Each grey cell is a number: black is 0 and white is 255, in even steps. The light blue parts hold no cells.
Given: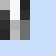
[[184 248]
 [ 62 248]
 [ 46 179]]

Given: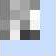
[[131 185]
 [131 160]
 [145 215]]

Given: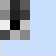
[[168  40]
 [130  32]
 [237   1]]

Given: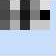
[[ 75 207]
 [ 69 124]
 [ 94 176]]

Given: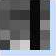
[[93 84]
 [79 56]
 [83 90]]

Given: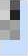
[[193  89]
 [208  35]
 [150 162]]

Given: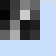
[[ 16  58]
 [  4  64]
 [ 34 129]]

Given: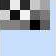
[[ 41 235]
 [209  14]
 [131 131]]

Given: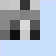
[[196 200]
 [138 139]
 [136  81]]
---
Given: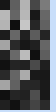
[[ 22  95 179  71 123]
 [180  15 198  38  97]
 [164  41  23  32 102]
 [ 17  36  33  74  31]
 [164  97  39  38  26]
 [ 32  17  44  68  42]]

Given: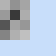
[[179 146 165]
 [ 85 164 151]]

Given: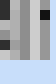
[[ 47 185 142 205 151]
 [184 176 142 205 151]
 [ 47 158 142 205 151]]

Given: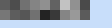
[[ 93  77 113 132 144  98 194 145  74]]

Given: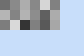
[[111 138 173 136 214 129]
 [125 217  52 128  89 167]]

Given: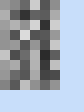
[[153 137 104 204  85 142]
 [158 178 146 211  50 206]
 [147 153  86 149  79 199]
 [156 170  91 179  57 191]
 [131  89 190 144 103 147]]

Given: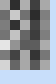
[[171  46 175  63 169]
 [125  49 175  67 139]
 [229 147  92  93 172]
 [212 102 168  89 168]]
